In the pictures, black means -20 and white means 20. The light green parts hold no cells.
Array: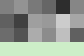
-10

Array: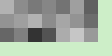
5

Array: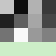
-5

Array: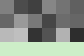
4

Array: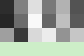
-3

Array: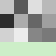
7

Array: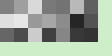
16

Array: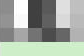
19

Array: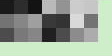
1

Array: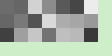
-1
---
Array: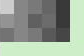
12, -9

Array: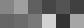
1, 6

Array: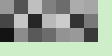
4, -11

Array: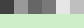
-10, 10

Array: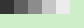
-12, 17

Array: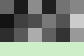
-4, 4

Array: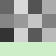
-4, 9

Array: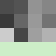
-8, 8

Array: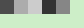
-8, 1

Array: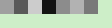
5, -1
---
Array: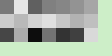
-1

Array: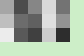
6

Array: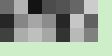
-3

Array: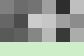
0

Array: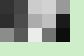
-12

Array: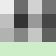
17

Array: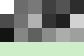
20
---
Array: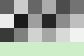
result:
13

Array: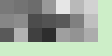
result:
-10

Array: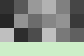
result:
-8

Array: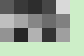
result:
8

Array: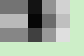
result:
-10

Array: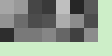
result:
-1
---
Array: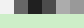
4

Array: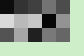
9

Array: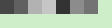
2

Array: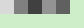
0

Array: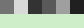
-2

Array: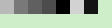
-1

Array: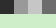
-3
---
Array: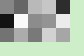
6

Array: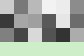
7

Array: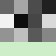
1

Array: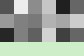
-4

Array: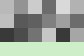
6

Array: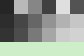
13

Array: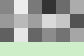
6

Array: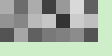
-7

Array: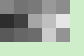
3
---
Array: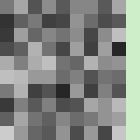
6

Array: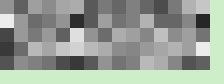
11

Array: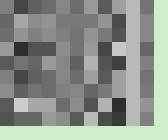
-2

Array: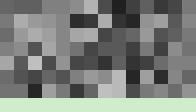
-1

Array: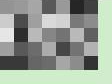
-10
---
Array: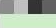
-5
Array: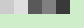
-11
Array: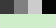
-19
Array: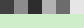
16
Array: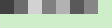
1
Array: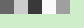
5
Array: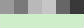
-11
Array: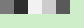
-6
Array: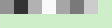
12
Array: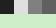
-5
